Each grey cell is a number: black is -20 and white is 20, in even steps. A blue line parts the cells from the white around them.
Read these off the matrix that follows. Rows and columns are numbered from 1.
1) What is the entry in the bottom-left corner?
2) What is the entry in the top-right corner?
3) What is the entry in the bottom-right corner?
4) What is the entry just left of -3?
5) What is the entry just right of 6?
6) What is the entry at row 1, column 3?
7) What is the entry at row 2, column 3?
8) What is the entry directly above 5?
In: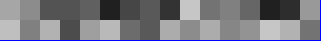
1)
10
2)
4
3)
-2
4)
9
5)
2
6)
-7
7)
8
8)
-5

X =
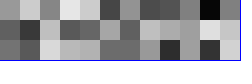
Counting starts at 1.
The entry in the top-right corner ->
0
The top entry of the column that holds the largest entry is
16
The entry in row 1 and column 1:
4
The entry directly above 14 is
10
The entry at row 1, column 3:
1
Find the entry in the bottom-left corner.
-2
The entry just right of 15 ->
11
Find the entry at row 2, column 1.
-5
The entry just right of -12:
13
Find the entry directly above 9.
-6

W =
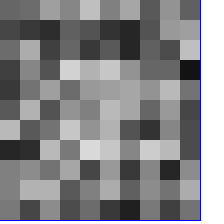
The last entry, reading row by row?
-2
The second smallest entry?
-15
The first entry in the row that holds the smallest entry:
-10
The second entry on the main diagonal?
-11
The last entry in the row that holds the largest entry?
-8
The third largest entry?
12
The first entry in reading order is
-4
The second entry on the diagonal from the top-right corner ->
4
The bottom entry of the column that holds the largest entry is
-3
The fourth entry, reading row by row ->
1
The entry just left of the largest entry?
-1
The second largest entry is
13
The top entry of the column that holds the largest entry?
10
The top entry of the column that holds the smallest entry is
-5
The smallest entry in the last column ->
-17
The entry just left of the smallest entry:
-4
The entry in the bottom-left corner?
-1
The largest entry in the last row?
2
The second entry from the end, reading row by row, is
-10
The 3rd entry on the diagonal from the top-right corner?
-5
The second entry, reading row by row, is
-3
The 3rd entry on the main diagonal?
-10
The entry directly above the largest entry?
3
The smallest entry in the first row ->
-6
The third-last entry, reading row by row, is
-1

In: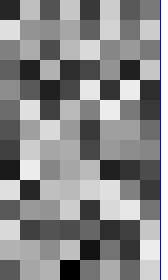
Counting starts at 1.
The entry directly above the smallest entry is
10
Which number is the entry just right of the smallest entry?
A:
-2
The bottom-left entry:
-6
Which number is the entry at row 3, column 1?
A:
0
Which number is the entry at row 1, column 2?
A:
10
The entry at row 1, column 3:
-7
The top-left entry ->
-14
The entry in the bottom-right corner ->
13
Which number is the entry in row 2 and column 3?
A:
2
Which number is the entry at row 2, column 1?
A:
15
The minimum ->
-20
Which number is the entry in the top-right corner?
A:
-1

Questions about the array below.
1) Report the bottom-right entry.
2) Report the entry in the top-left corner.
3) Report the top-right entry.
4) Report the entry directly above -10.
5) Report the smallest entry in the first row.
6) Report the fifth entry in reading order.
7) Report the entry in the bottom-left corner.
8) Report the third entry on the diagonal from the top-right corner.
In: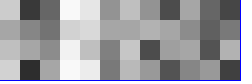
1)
-10
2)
12
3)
-9
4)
8
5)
-11
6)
16
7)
13
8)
6

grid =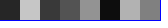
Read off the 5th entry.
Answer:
3
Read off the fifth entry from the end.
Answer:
-7
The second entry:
11

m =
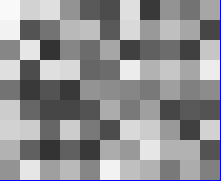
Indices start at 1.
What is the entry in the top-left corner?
19
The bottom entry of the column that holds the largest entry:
3
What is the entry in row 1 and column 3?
15
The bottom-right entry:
0
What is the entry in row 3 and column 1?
1
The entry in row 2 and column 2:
-7
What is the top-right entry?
6
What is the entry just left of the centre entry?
3
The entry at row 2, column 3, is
-2
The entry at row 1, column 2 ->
13
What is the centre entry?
2
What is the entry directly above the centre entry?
-3

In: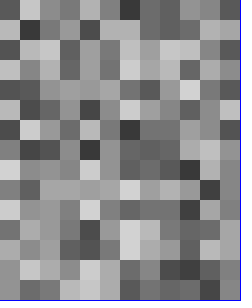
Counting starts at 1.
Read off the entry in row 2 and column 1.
9
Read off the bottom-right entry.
1
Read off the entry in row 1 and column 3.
2
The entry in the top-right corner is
-6
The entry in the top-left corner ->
-6
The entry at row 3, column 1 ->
-7
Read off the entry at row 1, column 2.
11
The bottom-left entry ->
3
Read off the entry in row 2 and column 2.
-11
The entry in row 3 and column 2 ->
9

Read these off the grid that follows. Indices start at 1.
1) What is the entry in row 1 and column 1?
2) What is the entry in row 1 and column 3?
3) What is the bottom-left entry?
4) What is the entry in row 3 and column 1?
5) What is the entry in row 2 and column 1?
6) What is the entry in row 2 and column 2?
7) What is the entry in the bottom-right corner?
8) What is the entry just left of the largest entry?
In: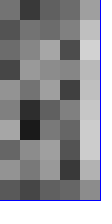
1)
-2
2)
-5
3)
-6
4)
-3
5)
-7
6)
-2
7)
2
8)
-8
